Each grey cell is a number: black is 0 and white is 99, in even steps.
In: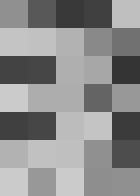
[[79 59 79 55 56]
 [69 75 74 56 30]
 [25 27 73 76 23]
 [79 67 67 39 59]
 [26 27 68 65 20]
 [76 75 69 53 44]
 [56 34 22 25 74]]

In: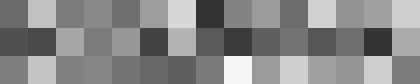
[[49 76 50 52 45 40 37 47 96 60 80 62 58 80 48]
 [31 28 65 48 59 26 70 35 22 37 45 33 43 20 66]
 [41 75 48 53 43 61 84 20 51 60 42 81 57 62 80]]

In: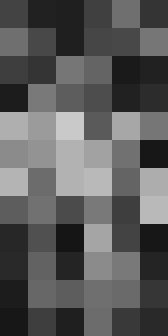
[[ 9 24 12 42 22 16]
 [11 40 36 43 41 21]
 [16 38 14 54 47 14]
 [15 31  8 64 26  9]
 [36 44 29 47 24 72]
 [70 42 69 72 39 67]
 [54 57 69 63 44  9]
 [68 60 78 35 65 46]
 [11 47 36 30 13 17]
 [24 20 46 39 10 13]
 [43 28 12 27 28 46]
 [26 13 12 25 43 20]]

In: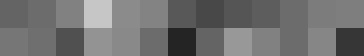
[[46 43 31 57 53 42 14 39 59 50 42 52 21]
 [39 42 50 77 54 51 34 28 33 36 42 48 49]]

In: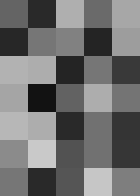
[[46 16 33 77 49]
 [54 78 32 44 21]
 [71 67 16 44 20]
 [64  7 38 67 45]
 [69 67 14 46 22]
 [15 46 50 14 61]
 [39 16 68 41 65]]

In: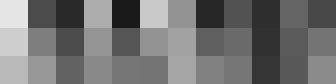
[[72 59 38 53 46 45 64 50 46 21 34 54]
 [80 49 29 58 33 57 63 37 41 19 35 45]
 [89 29 16 67 10 78 57 15 32 18 39 28]]
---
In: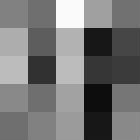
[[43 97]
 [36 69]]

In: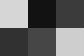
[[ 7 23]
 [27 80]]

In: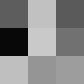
[[75 35]
 [78 44]]

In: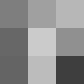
[[62 71]
 [79 56]]

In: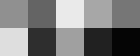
[[39 91]
 [18 62]]

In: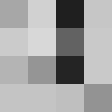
[[81 12]
 [84 38]]

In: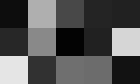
[[68 28]
 [53  1]]

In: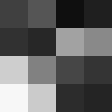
[[33  6]
 [15 63]]
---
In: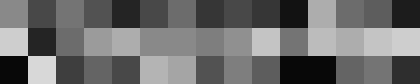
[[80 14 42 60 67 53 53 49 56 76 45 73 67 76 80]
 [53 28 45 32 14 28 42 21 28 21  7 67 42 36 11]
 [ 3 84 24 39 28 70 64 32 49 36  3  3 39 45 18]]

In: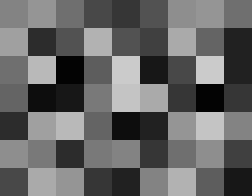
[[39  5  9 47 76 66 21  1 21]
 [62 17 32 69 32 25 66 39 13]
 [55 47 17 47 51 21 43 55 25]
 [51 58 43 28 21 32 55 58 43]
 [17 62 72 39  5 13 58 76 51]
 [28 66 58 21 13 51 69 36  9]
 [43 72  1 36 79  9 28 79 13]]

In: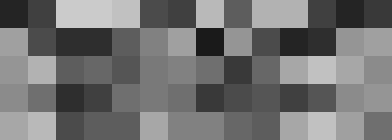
[[14 25 79 79 75 29 25 72 36 69 69 25 14 22]
 [62 29 18 18 36 50 62 10 58 29 14 18 58 62]
 [54 43 18 25 43 47 43 22 29 33 25 33 54 58]
 [58 69 36 40 33 47 50 43 22 40 65 75 65 54]
 [65 72 29 36 36 65 50 50 40 36 65 75 62 43]]

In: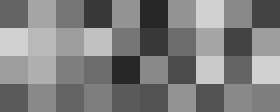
[[35 53 39 49 35 32 57 32 53 49]
 [39 64 46 22 57 15 57 81 53 26]
 [61 68 49 42 15 53 29 78 39 81]
 [81 72 61 75 46 22 42 64 26 61]]

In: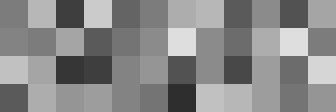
[[51 48 64 35 45 54 86 54 42 67 86 48]
 [75 64 21 24 51 58 32 54 28 61 42 83]
 [35 67 58 61 51 45 18 75 71 61 45 58]
 [48 71 24 79 39 48 67 71 35 54 32 64]]

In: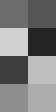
[[81 14]
 [42 33]
 [55 67]
 [24 74]]
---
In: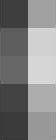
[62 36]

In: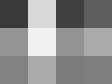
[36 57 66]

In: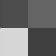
[39 83]

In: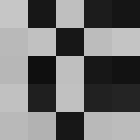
[ 8 73 74 12 72]

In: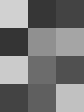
[26 56 79]

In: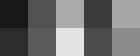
[65 29]

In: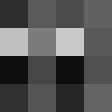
[38 78 27 19]
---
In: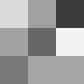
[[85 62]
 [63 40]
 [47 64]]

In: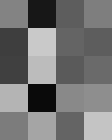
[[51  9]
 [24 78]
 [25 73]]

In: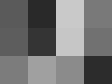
[[35 16]
 [36 20]
 [48 62]]

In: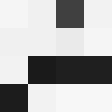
[[95 93]
 [93 93]
 [94 10]]

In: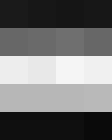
[[10  9]
 [40 41]
 [92 90]]

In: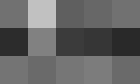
[[44 75]
 [17 50]
 [45 41]]
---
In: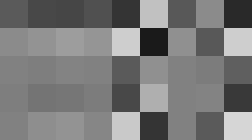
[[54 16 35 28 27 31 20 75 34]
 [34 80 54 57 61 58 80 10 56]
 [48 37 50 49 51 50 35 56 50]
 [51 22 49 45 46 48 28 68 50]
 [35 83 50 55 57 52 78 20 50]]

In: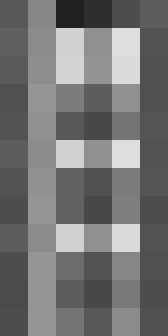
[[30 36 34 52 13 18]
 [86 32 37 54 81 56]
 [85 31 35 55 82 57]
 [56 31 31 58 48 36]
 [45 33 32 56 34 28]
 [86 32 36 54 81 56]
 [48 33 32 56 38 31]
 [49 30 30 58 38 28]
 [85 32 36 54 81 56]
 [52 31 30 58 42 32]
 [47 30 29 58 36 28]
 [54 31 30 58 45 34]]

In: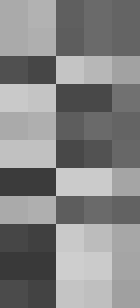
[[41 39 66 69 37]
 [41 39 66 68 36]
 [71 63 31 27 76]
 [28 44 78 76 28]
 [41 39 66 68 36]
 [32 40 75 75 28]
 [79 64 23 23 79]
 [41 38 66 68 36]
 [73 65 27 25 78]
 [79 64 22 22 80]
 [74 62 29 26 76]]

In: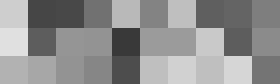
[[39 49 80 27 28 44 72 51 74 37]
 [36 54 87 36 58 57 22 60 60 78]
 [83 45 69 65 57 52 30 74 81 74]]

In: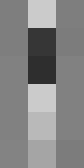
[[79 49 49]
 [21 48 49]
 [18 50 50]
 [79 50 50]
 [72 50 50]
 [64 48 51]]

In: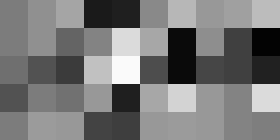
[[62 73 48 56 64 10 12 53 71 59]
 [25  1 48 56 39 51 85 65  4 55]
 [25 13 43 32 23 75 97 30  4 27]
 [51 85 32 48 44 59 12 65 82 59]
 [51 49 48 60 59 26 24 59 60 59]]
